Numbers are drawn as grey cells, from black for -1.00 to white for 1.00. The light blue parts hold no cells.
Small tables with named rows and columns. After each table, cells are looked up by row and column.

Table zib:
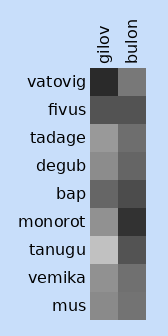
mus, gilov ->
0.08
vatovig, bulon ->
-0.06
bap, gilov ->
-0.20
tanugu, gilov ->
0.51
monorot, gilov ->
0.14
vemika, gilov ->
0.14
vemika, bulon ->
-0.12
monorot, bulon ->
-0.61
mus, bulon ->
-0.10
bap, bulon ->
-0.40
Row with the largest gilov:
tanugu

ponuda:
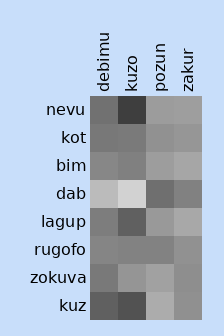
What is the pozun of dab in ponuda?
-0.13
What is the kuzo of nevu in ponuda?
-0.51
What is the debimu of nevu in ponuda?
-0.11
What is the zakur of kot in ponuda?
0.18
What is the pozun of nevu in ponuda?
0.22
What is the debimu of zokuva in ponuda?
-0.05
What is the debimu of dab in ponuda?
0.47
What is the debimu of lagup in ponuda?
-0.02
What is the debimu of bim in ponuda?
0.06
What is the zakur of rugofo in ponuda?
0.14
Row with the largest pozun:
kuz

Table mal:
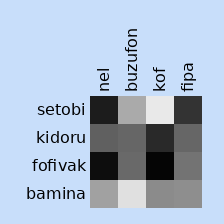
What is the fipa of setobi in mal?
-0.60
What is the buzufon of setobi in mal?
0.33
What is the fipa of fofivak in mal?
-0.10
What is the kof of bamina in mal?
0.09
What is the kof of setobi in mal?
0.83
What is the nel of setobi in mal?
-0.78
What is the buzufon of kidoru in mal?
-0.20
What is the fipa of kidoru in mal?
-0.20
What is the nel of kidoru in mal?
-0.25
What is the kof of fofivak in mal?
-0.96

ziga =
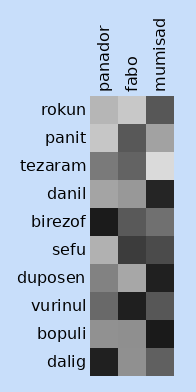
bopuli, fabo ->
0.12
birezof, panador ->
-0.79
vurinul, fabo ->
-0.76
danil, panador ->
0.29
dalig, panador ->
-0.75
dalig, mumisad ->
-0.25
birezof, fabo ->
-0.30
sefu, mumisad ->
-0.41
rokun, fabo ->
0.57
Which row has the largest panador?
panit

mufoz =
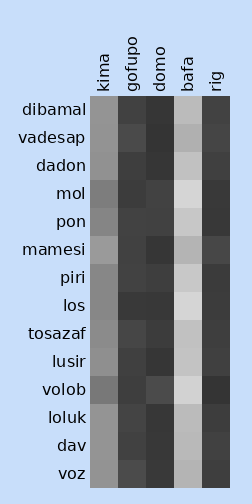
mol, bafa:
0.67
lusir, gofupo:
-0.50
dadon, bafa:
0.51
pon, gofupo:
-0.48
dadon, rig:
-0.50
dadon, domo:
-0.58
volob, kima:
-0.06
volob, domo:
-0.41
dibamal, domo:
-0.58
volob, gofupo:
-0.51
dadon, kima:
0.14
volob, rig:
-0.59
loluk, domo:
-0.57

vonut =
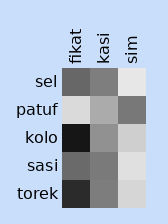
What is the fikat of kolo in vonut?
-0.83
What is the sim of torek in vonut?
0.68
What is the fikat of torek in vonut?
-0.66
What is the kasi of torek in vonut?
-0.02
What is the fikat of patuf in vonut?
0.71
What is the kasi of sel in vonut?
-0.01
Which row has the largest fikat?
patuf

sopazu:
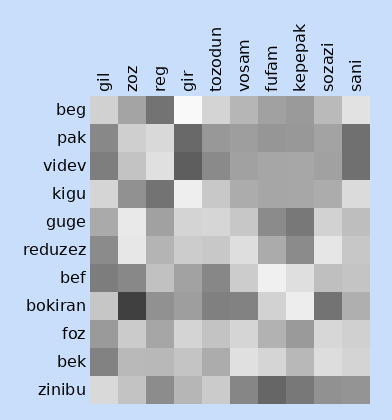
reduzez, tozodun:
0.57
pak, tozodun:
0.19
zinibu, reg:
0.10
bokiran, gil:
0.55
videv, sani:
-0.12
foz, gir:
0.66
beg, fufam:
0.26
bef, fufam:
0.88
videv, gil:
-0.01
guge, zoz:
0.83
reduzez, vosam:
0.74
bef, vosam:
0.60
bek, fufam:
0.67
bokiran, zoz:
-0.50
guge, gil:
0.33
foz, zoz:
0.59
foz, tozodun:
0.53
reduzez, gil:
0.09

